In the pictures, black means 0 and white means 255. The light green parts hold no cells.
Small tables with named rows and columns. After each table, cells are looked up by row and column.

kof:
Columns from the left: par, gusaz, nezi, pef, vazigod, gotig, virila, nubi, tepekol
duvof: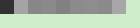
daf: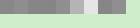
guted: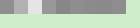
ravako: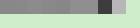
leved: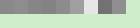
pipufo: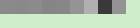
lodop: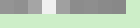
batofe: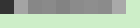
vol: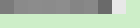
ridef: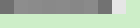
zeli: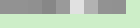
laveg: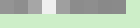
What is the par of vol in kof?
123
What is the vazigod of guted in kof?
135
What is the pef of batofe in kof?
138
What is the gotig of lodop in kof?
140
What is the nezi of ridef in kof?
139
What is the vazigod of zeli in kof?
154
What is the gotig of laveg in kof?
140
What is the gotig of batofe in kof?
139
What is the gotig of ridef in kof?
135
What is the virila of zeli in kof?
178
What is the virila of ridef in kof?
138
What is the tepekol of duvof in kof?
167

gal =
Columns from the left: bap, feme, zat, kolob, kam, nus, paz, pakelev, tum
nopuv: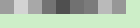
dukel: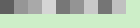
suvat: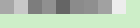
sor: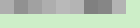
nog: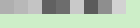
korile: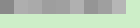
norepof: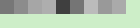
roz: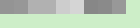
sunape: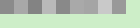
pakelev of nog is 142
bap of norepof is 119
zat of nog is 196
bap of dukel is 95
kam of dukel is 119
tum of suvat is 237
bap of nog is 175
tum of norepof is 170
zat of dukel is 169
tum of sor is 179
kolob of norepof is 174
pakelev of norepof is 153
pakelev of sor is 134

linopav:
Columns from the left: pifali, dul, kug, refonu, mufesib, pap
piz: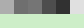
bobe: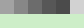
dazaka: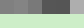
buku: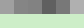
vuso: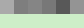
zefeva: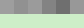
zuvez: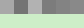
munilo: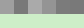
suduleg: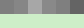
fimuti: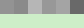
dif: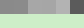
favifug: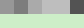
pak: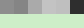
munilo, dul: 121
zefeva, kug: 155
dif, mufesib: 179
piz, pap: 224
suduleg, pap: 100
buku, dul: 133
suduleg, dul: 134
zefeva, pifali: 158
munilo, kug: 170
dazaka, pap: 174
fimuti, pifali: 147
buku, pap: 176
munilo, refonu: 148
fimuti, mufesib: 164
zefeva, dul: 145
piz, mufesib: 49
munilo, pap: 121
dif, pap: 91

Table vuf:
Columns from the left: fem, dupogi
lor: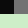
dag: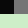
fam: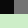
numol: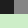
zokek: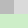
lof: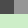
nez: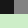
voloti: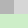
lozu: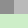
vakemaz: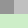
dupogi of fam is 115
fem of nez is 23
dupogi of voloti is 214
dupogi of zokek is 218
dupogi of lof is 150
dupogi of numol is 133
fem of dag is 8
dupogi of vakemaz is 192
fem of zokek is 186
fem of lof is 75
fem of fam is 9
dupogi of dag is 117
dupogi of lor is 114
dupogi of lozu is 186
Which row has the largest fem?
zokek

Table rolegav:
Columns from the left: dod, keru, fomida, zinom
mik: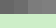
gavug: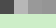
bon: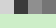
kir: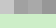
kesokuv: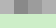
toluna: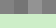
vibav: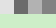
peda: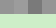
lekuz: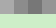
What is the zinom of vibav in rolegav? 130
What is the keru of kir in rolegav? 161
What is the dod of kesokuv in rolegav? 181
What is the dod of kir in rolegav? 199
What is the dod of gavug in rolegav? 75
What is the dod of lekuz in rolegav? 170

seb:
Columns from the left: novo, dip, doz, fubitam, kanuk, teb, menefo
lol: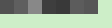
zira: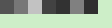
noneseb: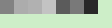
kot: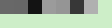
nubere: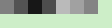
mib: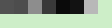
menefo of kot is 176
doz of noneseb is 177
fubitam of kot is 155
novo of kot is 104
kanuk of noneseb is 91
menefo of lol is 86
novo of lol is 81
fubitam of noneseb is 195
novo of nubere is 127
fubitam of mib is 57
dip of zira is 119
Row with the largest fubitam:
noneseb

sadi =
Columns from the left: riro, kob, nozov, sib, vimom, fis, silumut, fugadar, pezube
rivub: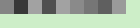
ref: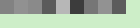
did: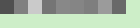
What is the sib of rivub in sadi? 80
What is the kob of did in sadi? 128
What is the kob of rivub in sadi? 56
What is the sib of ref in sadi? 91
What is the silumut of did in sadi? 126
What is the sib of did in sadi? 117
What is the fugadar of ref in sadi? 146
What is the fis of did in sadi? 133
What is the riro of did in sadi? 80
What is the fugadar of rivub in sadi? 95
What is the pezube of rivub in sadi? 154
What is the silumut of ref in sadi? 118
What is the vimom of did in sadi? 136

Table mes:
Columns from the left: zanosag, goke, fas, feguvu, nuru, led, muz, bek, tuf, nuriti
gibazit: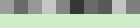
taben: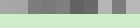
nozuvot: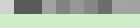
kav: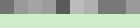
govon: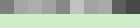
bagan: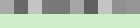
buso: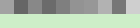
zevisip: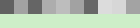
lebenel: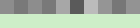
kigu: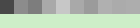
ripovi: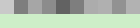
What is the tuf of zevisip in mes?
215
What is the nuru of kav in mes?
90
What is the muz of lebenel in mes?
187
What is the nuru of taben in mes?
127
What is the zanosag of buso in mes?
162
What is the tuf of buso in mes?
119
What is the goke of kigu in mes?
140
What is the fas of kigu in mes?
125
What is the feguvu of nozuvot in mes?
162
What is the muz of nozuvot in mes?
134
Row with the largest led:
govon

